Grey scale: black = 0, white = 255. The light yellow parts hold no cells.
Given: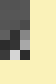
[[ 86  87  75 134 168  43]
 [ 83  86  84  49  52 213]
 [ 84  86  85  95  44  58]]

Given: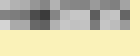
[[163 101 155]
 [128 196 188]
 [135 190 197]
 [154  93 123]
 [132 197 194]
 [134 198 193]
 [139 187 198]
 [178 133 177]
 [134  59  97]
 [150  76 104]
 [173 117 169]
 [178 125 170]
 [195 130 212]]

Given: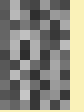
[[ 71 143 170  82 187 100 116  64 134  55 156]
 [ 88 154  60  56  82 153 167 161 155 146  69]
 [154  75 152  87  97  54  67 146  52 131 168]
 [ 69  46  82 156 176 176 106  49 110  52  55]
 [ 81 142 120 192  55  45 185 109 173 198 138]
 [177 184  80 167 181 174  70 186  67  75 100]
 [ 94  87 100 101 105  68  88  90 113  84 119]]

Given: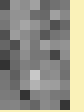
[[121 136 104 123 147 141 117 113 133 119  53]
 [113 160  80 116 142  69 135 142 157 121 129]
 [ 99 105 124  88 160 119 142 137 159 136 138]
 [161 109 148 125 121 119 122 200 178 131 102]
 [142 147 165 140 150 141 127 134 145  51 116]
 [152 146 148 156  79 109 105  95 104 121 132]
 [ 73 125 118  80 102  72  50 117 119 123 130]]

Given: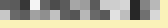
[[184 215]
 [132 112]
 [ 38  39]
 [214 190]
 [206 225]
 [204  89]
 [ 91 105]
 [157 183]
 [166  85]
 [ 91  95]
 [ 76 193]
 [100 143]
 [244 161]
 [ 55  93]
 [ 91 105]
 [ 95 199]]

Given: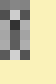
[[131  83 177 163 174  83]
 [134 205  50  96  93 208]
 [120  79 172 166 171  90]]

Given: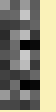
[[ 92  95 100  54  10 100  55 103   8 101  77]
 [153 197  84 186   1 201 187  70   1 162  52]
 [ 89 104  63 137 108 102 136  55 110  84  70]
 [155 100  58  42  56  86  42  65  54 153  71]]

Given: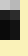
[[184  44  18  19]
 [201  29   9  10]]

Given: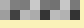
[[121  51]
 [199 178]
 [114 187]
 [119  52]
 [201 172]
 [124 184]
 [127  65]
 [176 158]]
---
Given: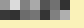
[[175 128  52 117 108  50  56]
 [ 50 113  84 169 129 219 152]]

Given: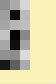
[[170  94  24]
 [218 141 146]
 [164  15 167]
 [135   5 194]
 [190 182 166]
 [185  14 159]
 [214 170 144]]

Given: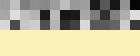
[[ 55 205 100  90  88 216  64  46 181  79 206 198  75 214]
 [221 175 129  48 125 168  25  22 186  27 180 190 221 167]
 [  5 148  23  88  26 158 153 190 157 136 142 126 192 157]]

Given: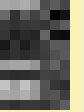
[[ 93  71  53  57  56  49  55]
 [ 61  85  80 152 175 164 170]
 [ 45  54  82 155 193 157 195]
 [ 74  64  66  49  45  44  47]
 [ 71  99  77 150 165 165 158]
 [ 90  80  59  51  42  49  40]
 [ 88  90  64  46  29  50  25]
 [ 13  18 101  37  42  31  53]
 [ 92  72  54  58  56  50  56]
 [ 18   2  90  66  92  49 106]
 [ 69  92  76 152 173 164 167]]

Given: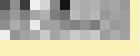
[[160 171 157 198 187 202 180 163 200 170 162 148 237]
 [158 153 171 124 144 129 138 160 159 233 153 172 142]
 [159 162 152 183 171 187 111 126 177 165 128 154 129]
 [152 166 161 177 171 180  21 136 212 239  59 143  81]]

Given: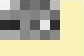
[[138 115 150 137 169 167]
 [ 46 231  86 141  39  43]
 [109 149 130 138 132 146]
 [188  93 117 100 172 242]]

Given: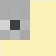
[[168 185 174]
 [181  63 212]
 [171 174 171]
 [172 173 172]]
